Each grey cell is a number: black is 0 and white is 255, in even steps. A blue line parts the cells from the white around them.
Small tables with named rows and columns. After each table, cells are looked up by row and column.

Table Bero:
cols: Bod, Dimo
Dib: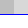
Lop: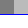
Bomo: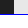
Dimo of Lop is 187
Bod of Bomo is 32
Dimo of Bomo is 232
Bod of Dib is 190
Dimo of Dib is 216
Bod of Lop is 124
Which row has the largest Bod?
Dib

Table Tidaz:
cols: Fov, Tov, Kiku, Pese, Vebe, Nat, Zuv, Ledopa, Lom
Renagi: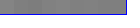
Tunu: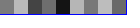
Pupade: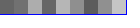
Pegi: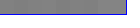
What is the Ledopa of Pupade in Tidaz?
144
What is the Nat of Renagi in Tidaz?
128
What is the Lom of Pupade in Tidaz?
197
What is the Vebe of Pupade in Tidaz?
182
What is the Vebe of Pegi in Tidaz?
127
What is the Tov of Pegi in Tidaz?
127
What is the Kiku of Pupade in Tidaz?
173
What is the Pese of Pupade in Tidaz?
102
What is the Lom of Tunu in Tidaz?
105
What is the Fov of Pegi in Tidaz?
129
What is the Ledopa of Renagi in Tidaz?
127
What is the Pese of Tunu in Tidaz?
110
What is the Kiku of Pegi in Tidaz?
129
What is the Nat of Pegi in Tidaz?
129
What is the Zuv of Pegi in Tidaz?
128
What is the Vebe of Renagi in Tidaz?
131
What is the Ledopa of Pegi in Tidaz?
132
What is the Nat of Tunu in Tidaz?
182
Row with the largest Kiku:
Pupade

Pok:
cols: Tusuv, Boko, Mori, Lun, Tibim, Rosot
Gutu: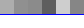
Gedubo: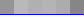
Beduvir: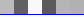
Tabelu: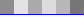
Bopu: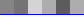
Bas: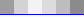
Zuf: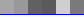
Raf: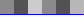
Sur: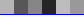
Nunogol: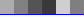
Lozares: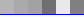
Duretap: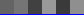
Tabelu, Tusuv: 141
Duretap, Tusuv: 100
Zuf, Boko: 153
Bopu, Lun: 173
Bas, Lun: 220
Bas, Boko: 211
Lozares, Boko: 170
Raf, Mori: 204
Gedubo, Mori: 176
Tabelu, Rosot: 118
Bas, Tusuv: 157
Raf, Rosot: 183
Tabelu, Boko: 227
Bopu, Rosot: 173
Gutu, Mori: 139

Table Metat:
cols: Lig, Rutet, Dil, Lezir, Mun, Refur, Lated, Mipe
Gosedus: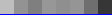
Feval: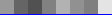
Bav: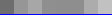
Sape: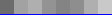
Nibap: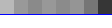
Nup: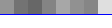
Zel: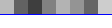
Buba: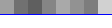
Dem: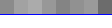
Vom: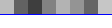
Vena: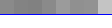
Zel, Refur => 148
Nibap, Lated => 118
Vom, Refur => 148
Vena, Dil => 129
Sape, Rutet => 162
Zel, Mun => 179
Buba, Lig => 160
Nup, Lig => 149
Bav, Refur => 142
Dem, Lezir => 152
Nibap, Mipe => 54
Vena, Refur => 144
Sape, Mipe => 201
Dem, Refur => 145
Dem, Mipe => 108
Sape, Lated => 175
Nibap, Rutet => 153
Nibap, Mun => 139
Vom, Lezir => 130

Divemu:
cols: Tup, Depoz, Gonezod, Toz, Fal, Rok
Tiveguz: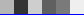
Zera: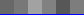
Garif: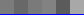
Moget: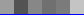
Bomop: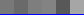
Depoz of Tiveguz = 51
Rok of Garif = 168
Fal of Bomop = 88
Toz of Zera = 129
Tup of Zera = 104
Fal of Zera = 87
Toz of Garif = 130
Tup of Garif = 123
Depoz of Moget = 83
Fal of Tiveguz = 122
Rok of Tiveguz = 239
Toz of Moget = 112
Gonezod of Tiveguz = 206

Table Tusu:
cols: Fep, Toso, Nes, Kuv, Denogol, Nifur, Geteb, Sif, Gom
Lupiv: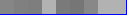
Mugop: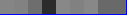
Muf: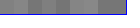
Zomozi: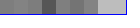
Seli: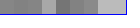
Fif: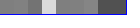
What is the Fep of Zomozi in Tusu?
126
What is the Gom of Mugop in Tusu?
105
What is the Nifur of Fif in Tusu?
128
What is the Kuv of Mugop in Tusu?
43
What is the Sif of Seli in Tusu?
187
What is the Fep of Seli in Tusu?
134
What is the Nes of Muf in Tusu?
118
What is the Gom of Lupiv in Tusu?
178
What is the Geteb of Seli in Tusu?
138
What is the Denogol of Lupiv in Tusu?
122
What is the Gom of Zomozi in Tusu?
189
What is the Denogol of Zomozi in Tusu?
127
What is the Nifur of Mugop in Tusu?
129
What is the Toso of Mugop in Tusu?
130
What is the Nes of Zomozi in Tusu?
125
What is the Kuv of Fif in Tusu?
218
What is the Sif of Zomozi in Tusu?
189

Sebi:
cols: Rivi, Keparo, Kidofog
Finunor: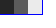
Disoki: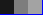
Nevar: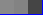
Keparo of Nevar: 131
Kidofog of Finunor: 235
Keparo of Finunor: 91
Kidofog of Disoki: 163
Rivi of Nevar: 137
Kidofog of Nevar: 69
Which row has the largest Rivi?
Nevar

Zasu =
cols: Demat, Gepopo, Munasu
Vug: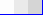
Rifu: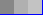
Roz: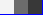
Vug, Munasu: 213
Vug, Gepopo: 234
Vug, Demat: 253
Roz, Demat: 243
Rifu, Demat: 135
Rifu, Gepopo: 176
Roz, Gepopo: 108
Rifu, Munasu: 195
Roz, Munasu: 56

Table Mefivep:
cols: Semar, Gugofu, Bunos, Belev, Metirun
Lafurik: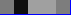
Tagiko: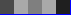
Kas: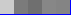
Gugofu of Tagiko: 169
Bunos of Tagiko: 127
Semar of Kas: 204
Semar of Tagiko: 74
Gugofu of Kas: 123
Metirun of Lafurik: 125
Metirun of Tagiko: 31
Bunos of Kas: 111
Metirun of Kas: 132

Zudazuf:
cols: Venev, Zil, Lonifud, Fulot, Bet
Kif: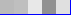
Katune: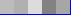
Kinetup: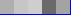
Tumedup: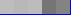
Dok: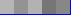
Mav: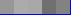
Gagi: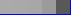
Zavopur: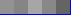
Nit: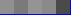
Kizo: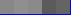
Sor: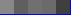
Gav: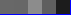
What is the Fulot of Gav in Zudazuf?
95
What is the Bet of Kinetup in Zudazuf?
163
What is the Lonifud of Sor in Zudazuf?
112
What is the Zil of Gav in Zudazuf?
103
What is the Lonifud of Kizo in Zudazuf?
138
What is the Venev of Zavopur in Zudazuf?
146
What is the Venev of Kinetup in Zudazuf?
175
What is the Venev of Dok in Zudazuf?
181
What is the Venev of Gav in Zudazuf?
104
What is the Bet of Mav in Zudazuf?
130
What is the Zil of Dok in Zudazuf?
147
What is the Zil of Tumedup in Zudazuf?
184
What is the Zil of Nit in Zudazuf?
122
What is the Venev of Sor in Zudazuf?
136
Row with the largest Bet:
Kif

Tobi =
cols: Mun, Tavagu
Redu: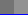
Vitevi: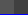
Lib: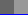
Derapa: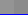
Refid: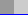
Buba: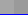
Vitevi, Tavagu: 64
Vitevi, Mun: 85
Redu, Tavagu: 146
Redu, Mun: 116
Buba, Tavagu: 154
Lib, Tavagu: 153
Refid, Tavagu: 204
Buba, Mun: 166
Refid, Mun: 153
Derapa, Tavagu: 139
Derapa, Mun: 148
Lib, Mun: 102

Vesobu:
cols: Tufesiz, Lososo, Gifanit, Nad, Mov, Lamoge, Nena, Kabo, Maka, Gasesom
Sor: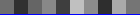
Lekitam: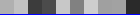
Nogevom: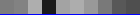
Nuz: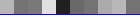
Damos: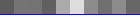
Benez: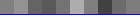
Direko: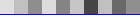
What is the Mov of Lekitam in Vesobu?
200
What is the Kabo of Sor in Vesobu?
46
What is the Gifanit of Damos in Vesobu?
115
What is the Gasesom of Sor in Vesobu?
117
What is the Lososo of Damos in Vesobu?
116
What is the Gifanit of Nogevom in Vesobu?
174
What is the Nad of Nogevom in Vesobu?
26
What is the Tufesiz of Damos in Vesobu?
92
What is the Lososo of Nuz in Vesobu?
116
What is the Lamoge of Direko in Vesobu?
198
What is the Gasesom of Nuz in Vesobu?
115
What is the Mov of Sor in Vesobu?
62
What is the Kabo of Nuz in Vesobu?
171
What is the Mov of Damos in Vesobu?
170
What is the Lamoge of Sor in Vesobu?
192
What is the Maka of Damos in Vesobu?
140
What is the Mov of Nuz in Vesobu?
32
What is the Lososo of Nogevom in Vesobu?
130
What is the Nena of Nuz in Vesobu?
115
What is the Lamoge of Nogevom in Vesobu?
173

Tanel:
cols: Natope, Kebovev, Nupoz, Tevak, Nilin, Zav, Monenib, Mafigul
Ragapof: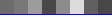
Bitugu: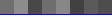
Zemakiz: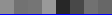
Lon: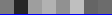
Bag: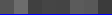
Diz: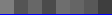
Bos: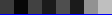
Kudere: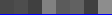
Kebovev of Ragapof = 120
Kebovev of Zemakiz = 114
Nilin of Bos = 78
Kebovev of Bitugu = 141
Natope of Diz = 126
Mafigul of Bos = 191
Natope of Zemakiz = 143
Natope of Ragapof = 108
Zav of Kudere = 97
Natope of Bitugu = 111
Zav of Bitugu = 65
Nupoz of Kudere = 64
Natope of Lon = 123

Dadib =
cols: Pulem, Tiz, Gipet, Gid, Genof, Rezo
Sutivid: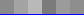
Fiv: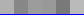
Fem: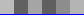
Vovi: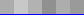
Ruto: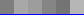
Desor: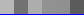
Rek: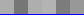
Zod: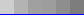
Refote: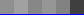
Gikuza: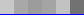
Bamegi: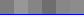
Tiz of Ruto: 168
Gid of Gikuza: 164
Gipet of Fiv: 156
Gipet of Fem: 165
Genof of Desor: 144
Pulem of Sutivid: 138
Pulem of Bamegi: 125
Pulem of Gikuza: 200
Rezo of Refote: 63
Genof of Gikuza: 194
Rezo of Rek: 152
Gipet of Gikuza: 156
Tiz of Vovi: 200
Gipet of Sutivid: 185
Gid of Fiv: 153
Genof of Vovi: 173
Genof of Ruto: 116
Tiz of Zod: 179
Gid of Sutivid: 123

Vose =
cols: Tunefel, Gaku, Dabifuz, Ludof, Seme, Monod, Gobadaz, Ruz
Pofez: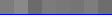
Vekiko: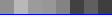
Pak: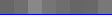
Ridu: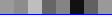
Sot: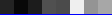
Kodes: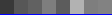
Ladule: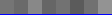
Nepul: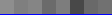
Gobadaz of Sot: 148
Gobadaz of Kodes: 126
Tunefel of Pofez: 125
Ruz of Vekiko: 62
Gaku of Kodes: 87
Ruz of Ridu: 153
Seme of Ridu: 132
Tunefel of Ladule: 117
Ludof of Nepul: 107
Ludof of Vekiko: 151
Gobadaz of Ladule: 113
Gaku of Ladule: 106
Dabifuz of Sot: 28
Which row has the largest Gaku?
Vekiko

